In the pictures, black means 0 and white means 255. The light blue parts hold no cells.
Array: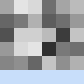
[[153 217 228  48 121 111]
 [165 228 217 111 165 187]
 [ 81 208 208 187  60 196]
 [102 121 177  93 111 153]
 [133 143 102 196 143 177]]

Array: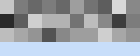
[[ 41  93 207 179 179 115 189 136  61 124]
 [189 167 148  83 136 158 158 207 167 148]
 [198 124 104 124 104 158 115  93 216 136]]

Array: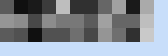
[[149 140  72 140 120 120  91 161 102 102 190]
 [ 91  16  26  60 190  48  48 102 161  26 170]
 [ 91  81  16  81  81 111  72 149 111  48 201]]

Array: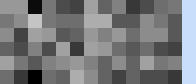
[[119 140 196 119 110 110 173 173  88  88 140 119  88]
 [140  66 161 152  88  99 152 129 152 110 140 140  88]
 [ 99  76 129  76 161  56 161 152 110  88 110  76  66]
 [161 119  88 129 140 152 129  99 140  99 161 119 129]
 [152 152  11 119  76  66 161  99 129  56  76 110 119]
 [110  56   0 110  99 173 140  99  66  99  76  76  56]]

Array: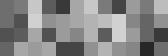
[[110  81 209 145 155 167 179 189 209 134 101 145]
 [110 122 199  92  57 167 199 122  69 155 122 189]
 [ 81  92 167  81 155 134 179  92 209 155 101  57]
 [101 167 155 167  69  69 145 179 145 134  39 110]]

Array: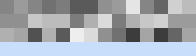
[[144 144 199 188 188 124 176 219 124 176 199 208 155 155]
 [133 155 133 113 124  90  90 144 155 229 133 101 208 188]
 [176 165  81 176  90 238 219 144 113  60 165  60 101 165]]

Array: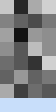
[[142  87 189 142]
 [199  39 170 208]
 [161  18 152 142]
 [170  63 109  87]
 [ 98 152  98 120]
 [130  98  75 120]
 [109  87  51 208]]

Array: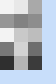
[[243 201 189]
 [243 232 169]
 [150 130 141]
 [120 211 110]
 [ 47 180  59]]

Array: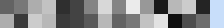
[[173  58 204 184  58  67  89 184  99 120 194 226  15  77 109]
 [ 99 120 173 194  47  67 132 216 132 235 152  25 184 204  36]]
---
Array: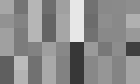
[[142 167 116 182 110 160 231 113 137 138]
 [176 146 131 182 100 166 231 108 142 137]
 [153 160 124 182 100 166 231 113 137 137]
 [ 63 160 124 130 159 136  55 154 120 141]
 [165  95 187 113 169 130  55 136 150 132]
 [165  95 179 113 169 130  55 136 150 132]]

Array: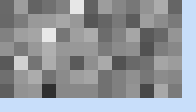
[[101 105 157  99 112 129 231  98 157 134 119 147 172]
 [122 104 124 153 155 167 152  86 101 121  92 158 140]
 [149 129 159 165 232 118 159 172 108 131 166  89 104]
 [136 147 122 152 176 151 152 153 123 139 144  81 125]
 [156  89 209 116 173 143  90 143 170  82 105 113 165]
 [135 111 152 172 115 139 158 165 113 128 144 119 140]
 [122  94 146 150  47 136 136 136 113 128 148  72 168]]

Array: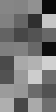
[[ 10 134 132 145]
 [198 129 102  47]
 [104  99  71  83]
 [ 13 127 129 104]
 [208  74 169 178]
 [111  82 154 205]
 [ 82 155 150 107]
 [111 175  71 170]]

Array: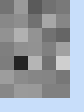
[[121 115 154  90 113]
 [134 136 142 113 167]
 [101 146 177 147 114]
 [161 127 144 146 128]
 [207 125  35 181 114]
 [119 157 139 134 133]
 [128 135 154 153 128]]

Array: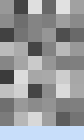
[[161 152  68 223 104 225]
 [138 140 110 132 126 158]
 [105  65 116 132 150  78]
 [153 187 171  69 131 185]
 [127 134 165 202 150 125]
 [167  59 220 167 169 205]
 [169 192 208  69 140 218]
 [127 111 153 139 147 125]
 [116 123 183 216 159  92]]

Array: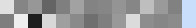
[[129 224 133 151 100 127 162 131 134 148 134 190 154]
 [139 126 238  30 216 159 138 111 127 153 219 141 134]]
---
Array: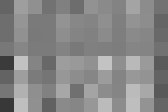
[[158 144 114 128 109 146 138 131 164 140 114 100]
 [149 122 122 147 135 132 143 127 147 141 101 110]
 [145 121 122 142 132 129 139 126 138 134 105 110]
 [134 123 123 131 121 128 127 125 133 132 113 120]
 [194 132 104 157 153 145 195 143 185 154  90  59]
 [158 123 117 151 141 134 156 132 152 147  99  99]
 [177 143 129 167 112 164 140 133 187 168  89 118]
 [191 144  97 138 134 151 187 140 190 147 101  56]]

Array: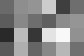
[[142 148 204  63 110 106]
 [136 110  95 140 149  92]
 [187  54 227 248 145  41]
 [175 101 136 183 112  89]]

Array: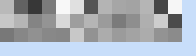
[[ 98  55 123 248 224  85 180 166 163 181  70 246 185]
 [181 132 148 217 158 181 155 123 142 175 205  75 199]
 [135 145 136 134 200 146 172 155 163 172 147 139 120]]

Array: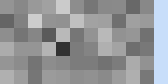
[[136 153 161 203 141 118 137 138 104 136 148]
 [129 205 147 145 192 162 160 112 160 154 101]
 [117 134  90 185 118 147 185 146 150 113 142]
 [149 149 180  50 124 132 176 163 110 120 172]
 [140 116 141 136 124 124 114 124 171 146 149]
 [157 118 155 152 142 145 138 156 175 120 176]]

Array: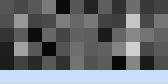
[[ 72  88 123  11  87  36  94  49 109  57  67  85]
 [152  68  74 125 104 121  67  63 197  72 118  80]
 [ 92  12 103  69  97  94  27 102 135 115  99  52]
 [162  89   8  84 111  93  97 133 208  73  90  30]
 [ 66  41  89  49 115  83  92   8 133  27  78  28]]

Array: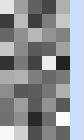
[[158  97  71 176 228]
 [187  62 125 199  60]
 [144 183 147 129 103]
 [138  91  99 161 198]
 [121  66 235  34  51]
 [177 127 104 121 171]
 [ 88  92 118 176 140]
 [157  90 146  88 115]
 [142  40 109 251 113]
 [208  78 134  99 247]]

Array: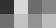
[[216 109 134  49]
 [195 147 188 113]]
